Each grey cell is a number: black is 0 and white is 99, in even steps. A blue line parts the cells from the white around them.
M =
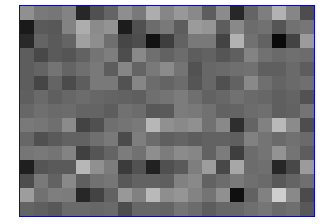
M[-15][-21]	56
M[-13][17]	38
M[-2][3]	48
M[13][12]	51
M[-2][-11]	55
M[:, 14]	[54, 36, 26, 33, 41, 31, 40, 38, 53, 38, 48, 28, 42, 56, 40]
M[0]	[56, 47, 46, 51, 15, 31, 39, 55, 47, 67, 52, 59, 53, 36, 54, 15, 39, 49, 69, 52, 30]
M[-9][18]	37
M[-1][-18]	41
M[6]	[37, 41, 37, 40, 42, 40, 39, 38, 37, 43, 45, 48, 43, 38, 40, 44, 41, 40, 37, 39, 32]
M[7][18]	37
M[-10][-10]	42
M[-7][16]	39
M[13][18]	80
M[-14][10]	47
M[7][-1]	45
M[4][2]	45
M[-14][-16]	54
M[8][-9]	56
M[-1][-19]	34
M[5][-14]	32
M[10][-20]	47
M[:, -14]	[55, 11, 27, 30, 52, 32, 38, 44, 45, 29, 48, 23, 34, 59, 30]
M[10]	[46, 47, 45, 51, 25, 33, 39, 48, 44, 55, 48, 54, 52, 38, 48, 24, 42, 45, 57, 45, 36]
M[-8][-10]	48
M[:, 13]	[36, 58, 47, 38, 40, 40, 38, 44, 44, 38, 38, 61, 38, 45, 36]
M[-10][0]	36
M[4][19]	41
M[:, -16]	[31, 54, 55, 45, 47, 47, 40, 39, 31, 43, 33, 56, 44, 26, 40]

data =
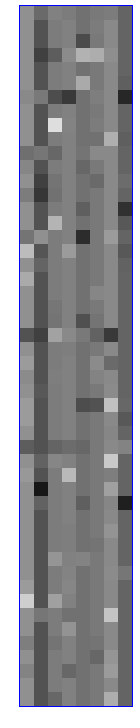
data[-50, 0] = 56
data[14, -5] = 50
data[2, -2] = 53
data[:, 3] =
[48, 50, 50, 54, 50, 50, 22, 50, 51, 50, 50, 50, 50, 50, 50, 50, 50, 60, 50, 50, 50, 50, 50, 53, 49, 50, 50, 50, 50, 50, 50, 42, 50, 72, 50, 50, 50, 49, 49, 50, 51, 52, 50, 44, 57, 50, 50, 40, 50, 50]
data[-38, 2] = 45
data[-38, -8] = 56
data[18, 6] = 53
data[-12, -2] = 53
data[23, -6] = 63
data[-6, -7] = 32
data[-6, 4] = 44
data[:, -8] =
[56, 56, 56, 56, 56, 56, 53, 56, 56, 56, 43, 52, 56, 48, 56, 56, 45, 73, 56, 66, 56, 56, 56, 32, 56, 60, 54, 56, 60, 60, 56, 36, 56, 59, 56, 56, 56, 56, 56, 56, 56, 60, 80, 56, 56, 49, 56, 51, 56, 56]
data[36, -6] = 48
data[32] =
[56, 38, 52, 50, 44, 47, 78, 39]
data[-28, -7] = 32
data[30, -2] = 52
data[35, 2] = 48
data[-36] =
[56, 32, 48, 50, 37, 47, 53, 19]
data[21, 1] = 32
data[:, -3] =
[47, 48, 47, 67, 47, 47, 49, 47, 48, 44, 53, 47, 41, 47, 47, 47, 47, 47, 47, 47, 52, 47, 45, 38, 47, 54, 51, 47, 32, 47, 47, 47, 47, 47, 47, 47, 47, 47, 45, 47, 47, 47, 47, 47, 47, 45, 40, 47, 47, 47]
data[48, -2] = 53
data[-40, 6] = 53
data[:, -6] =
[50, 48, 48, 36, 48, 48, 30, 48, 86, 48, 40, 48, 45, 44, 48, 70, 48, 48, 48, 48, 48, 46, 45, 63, 48, 48, 49, 48, 48, 48, 48, 39, 52, 48, 48, 48, 48, 48, 48, 58, 48, 48, 62, 48, 48, 45, 48, 48, 48, 40]
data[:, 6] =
[48, 53, 53, 55, 53, 53, 53, 53, 53, 68, 53, 53, 53, 53, 53, 53, 60, 53, 53, 53, 53, 53, 53, 22, 53, 41, 53, 54, 75, 53, 52, 53, 78, 49, 62, 52, 53, 57, 53, 53, 54, 53, 53, 76, 53, 53, 58, 60, 53, 67]
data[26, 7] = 39
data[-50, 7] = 39
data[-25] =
[60, 32, 48, 50, 44, 54, 41, 39]
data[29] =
[60, 32, 48, 50, 44, 47, 53, 34]
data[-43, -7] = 32
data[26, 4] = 44

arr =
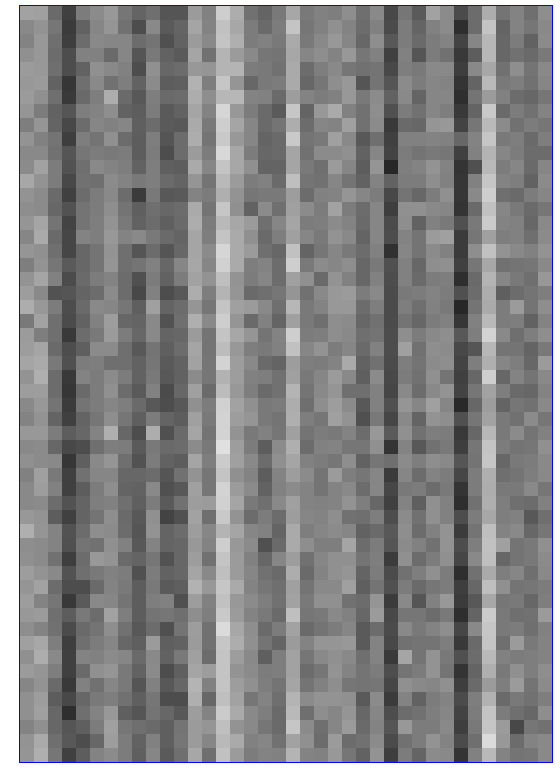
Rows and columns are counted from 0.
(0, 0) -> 63
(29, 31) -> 31
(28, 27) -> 58
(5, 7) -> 49
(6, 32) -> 45
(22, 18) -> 39
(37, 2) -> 51
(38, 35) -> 45
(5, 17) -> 47
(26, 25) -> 54
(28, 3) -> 23
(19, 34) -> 52
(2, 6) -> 52
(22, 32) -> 50
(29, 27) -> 53
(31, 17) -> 36
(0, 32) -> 42
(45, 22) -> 58
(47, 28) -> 48
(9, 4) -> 49
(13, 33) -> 80
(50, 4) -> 43
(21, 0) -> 67
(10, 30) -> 46
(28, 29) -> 62
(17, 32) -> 55
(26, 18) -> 44
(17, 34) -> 57
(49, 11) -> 30
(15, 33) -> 79
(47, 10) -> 30
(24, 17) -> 47
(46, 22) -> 56
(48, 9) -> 50
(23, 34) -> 53
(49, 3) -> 28
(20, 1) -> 53
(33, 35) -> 45
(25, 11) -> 38

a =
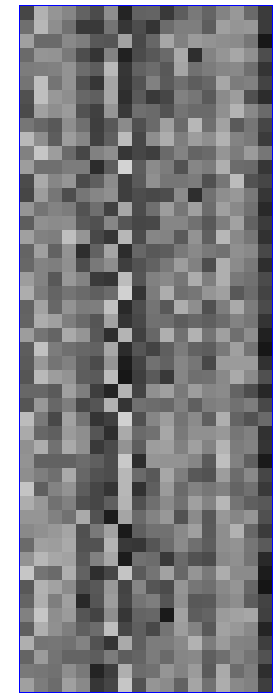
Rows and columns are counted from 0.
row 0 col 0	27
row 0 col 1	69
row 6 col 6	65
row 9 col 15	51
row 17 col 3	57
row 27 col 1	40
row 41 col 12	46
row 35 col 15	45
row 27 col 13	52
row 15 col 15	63
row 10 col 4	27
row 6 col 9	22
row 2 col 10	65
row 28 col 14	51
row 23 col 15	43
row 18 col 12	50
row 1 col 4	22
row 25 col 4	37
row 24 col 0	36
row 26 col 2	61
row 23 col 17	13
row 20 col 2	39
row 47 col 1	46
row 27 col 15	39
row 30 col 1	40
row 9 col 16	47
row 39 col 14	53
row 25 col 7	11
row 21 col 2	40
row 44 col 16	53
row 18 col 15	54
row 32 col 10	57
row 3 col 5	20
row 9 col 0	72
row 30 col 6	18
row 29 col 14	68
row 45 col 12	69
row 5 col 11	43
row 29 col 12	54
